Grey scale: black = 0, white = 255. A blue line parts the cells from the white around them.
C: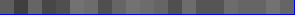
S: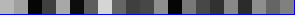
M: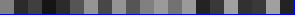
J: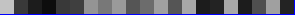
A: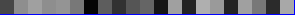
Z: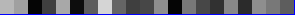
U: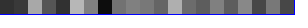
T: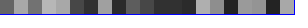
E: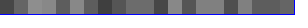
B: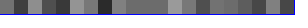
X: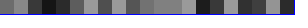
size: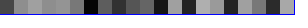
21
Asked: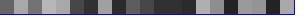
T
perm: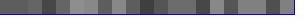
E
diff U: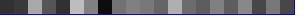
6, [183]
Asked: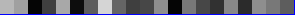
Z
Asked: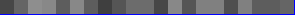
E
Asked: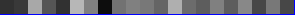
U

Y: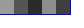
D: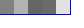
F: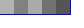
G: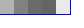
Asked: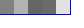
D
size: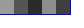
5
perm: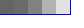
D
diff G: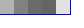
5, [234]
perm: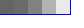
G
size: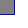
1
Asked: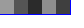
Y

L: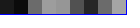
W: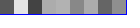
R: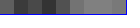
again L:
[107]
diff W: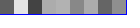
1, [88]
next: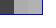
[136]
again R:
[128]
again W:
[172]

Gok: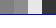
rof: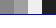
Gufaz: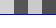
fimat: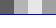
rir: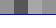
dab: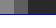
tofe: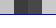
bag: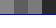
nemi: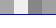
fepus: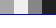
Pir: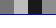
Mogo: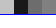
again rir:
[147]
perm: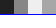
fepus
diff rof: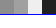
1, [134]
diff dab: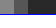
2, [94]
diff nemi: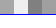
3, [134]
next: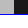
[141]
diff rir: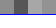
1, [147]

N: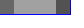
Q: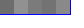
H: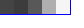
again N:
[161]
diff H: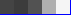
3, [88]
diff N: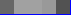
4, [161]
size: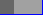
3

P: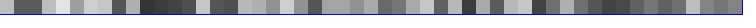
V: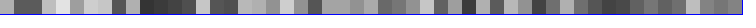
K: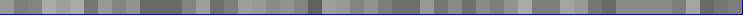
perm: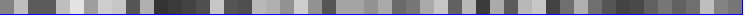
P
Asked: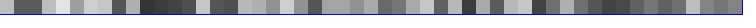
P
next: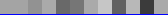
[91]
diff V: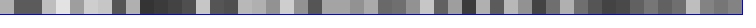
29, [118]
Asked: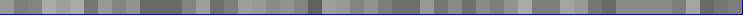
K

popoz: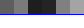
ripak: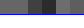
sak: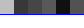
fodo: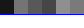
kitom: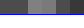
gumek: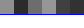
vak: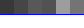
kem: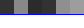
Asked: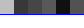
sak
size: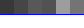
6

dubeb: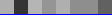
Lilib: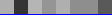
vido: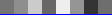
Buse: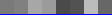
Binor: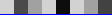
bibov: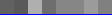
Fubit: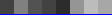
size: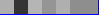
7
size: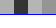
4
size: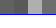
4
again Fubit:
[66]

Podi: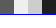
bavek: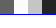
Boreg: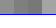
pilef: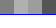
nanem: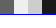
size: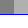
2
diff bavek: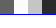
4, [37]

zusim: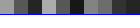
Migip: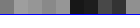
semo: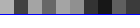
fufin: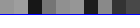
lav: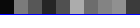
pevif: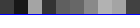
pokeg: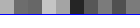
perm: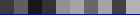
semo
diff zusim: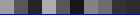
10, [37]
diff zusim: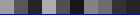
5, [87]
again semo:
[164]
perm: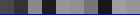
fufin

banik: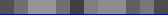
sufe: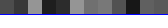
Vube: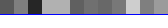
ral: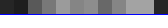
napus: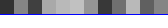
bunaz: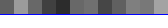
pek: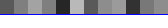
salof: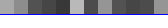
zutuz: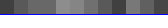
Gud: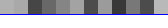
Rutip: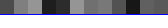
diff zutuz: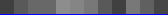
7, [112]
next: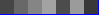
[120]
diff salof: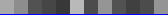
10, [70]
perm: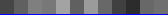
bunaz

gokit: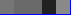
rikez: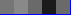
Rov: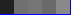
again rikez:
[106]
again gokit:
[106]
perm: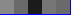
rikez
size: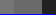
4
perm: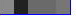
gokit
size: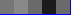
5

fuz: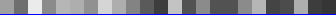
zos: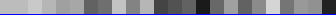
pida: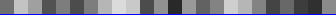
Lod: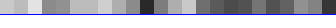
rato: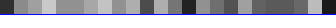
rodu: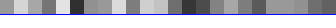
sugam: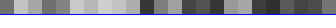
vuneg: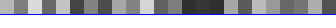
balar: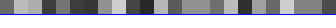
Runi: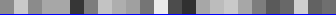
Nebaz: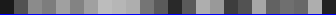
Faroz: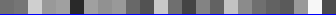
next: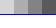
[61]
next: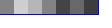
[48]
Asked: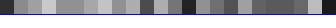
rato
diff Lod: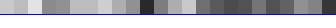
10, [139]

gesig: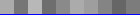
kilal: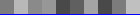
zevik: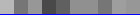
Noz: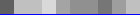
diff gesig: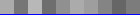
5, [138]
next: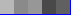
[164]
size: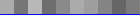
10
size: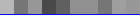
10

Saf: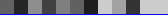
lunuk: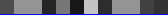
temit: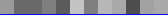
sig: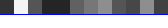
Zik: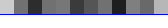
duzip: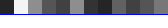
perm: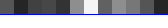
sig
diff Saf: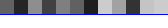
11, [204]
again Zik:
[113]
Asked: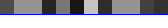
lunuk

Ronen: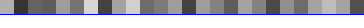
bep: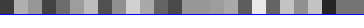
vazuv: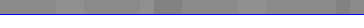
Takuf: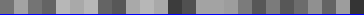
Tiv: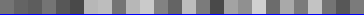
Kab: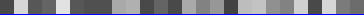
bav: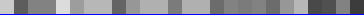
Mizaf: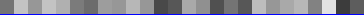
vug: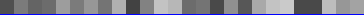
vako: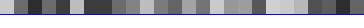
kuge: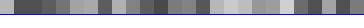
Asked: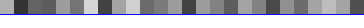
Ronen
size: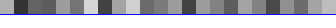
24
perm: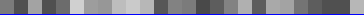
kuge

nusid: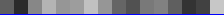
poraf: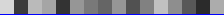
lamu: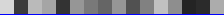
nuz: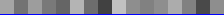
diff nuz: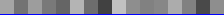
12, [142]
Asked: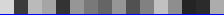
lamu
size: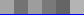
6
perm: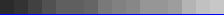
nusid

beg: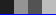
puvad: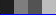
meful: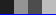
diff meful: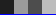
2, [148]
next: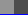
[189]

